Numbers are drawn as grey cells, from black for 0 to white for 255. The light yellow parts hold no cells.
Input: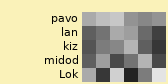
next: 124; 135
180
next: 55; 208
35

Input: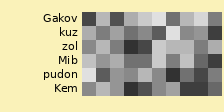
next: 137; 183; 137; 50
113
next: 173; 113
113
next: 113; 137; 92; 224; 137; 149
62

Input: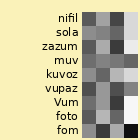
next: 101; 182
216
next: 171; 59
235
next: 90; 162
70

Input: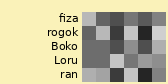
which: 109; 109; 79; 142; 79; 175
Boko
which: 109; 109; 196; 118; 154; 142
Loru
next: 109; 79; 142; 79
175
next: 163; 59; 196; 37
130
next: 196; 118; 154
142
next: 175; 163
59

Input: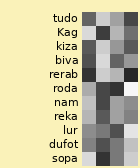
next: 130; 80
121
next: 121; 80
228
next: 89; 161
130
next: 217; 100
151

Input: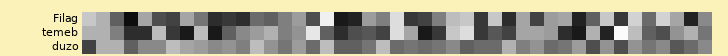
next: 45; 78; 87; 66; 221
165
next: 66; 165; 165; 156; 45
25
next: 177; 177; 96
137
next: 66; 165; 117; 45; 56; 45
107

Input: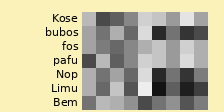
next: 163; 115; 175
104
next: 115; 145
84
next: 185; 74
95
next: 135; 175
196

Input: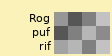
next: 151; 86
128
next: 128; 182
139
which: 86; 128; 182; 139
puf
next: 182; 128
194

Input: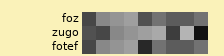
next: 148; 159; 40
114
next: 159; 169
61
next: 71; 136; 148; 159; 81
114
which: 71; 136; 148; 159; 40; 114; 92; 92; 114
fotef
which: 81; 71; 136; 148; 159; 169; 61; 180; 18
zugo

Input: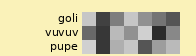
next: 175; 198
85
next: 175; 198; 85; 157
186
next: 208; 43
136
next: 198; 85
157
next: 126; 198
145
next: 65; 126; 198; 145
116

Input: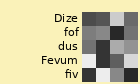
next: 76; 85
204
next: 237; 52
95
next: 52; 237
136

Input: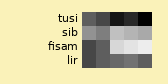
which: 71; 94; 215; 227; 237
fisam
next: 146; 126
192

